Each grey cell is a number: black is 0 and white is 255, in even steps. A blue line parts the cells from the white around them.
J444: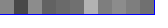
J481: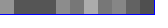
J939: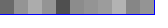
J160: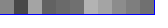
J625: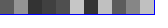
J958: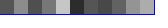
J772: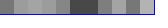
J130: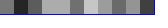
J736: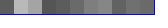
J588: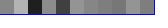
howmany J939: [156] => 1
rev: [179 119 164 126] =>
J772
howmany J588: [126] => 2

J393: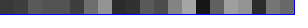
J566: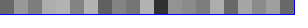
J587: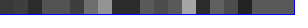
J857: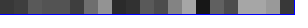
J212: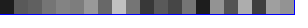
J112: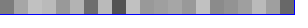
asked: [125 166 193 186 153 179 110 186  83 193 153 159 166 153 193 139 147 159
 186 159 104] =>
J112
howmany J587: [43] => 4
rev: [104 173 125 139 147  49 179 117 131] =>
J566

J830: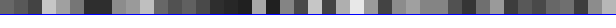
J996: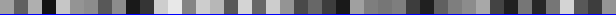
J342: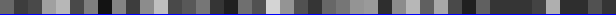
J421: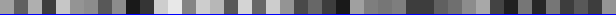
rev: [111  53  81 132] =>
J830
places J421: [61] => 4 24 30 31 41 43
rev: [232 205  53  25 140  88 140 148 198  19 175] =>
J996

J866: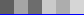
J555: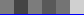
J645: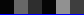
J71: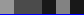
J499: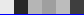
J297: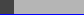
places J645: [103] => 2
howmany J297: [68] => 1
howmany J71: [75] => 2
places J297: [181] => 2 3 4 5 6

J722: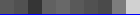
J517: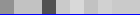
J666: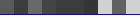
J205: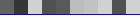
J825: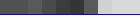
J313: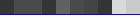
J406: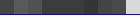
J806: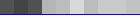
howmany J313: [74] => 3
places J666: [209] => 8 10
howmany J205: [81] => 2
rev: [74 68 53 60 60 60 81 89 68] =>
J406
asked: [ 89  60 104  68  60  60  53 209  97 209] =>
J666
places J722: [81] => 2 7

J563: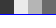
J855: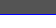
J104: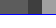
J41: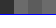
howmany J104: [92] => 2
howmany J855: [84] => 4
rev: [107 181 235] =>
J563
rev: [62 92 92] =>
J104
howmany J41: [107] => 2
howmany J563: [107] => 1
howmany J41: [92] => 1

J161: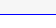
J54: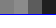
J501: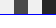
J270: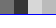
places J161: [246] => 1 2 3 4
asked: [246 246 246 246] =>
J161
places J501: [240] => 1 3
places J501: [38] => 4

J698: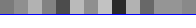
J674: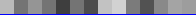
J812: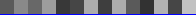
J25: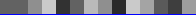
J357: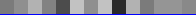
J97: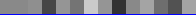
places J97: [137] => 1 2 10
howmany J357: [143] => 2

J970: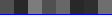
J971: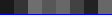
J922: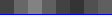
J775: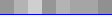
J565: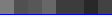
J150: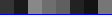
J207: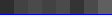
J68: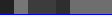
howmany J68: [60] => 2
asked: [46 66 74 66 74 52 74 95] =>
J207
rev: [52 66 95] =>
J922
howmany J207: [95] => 1
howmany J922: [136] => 0
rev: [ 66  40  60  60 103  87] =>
J565
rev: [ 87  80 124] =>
J565

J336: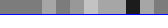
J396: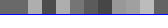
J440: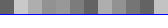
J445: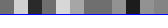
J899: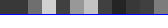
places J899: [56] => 1 2 10
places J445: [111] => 1 4 7 8
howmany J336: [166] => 4
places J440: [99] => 1 7 11
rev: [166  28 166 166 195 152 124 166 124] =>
J336
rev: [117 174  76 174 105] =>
J396

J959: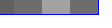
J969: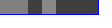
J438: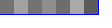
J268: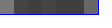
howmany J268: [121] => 1
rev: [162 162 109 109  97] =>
J959
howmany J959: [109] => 4
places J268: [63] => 3 5 6
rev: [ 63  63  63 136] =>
J969
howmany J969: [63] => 4

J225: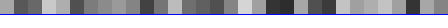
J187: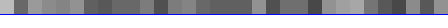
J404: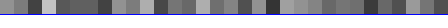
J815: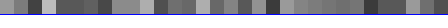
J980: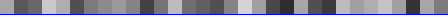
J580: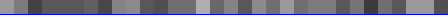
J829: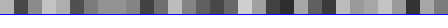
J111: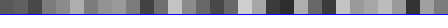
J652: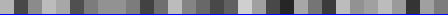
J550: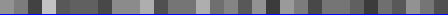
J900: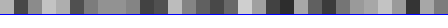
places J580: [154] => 1 21 30 31
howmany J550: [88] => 3
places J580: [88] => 4 5 6 11 18 25 29
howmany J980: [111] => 1
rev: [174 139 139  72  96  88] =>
J815

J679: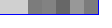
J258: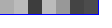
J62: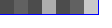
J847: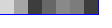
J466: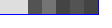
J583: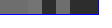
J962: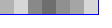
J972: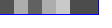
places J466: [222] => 1 2
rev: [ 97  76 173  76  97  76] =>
J62
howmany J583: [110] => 3
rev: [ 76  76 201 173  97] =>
J972

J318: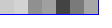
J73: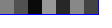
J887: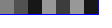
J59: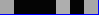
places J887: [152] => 4 6
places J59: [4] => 2 3 4 6
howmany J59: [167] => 2

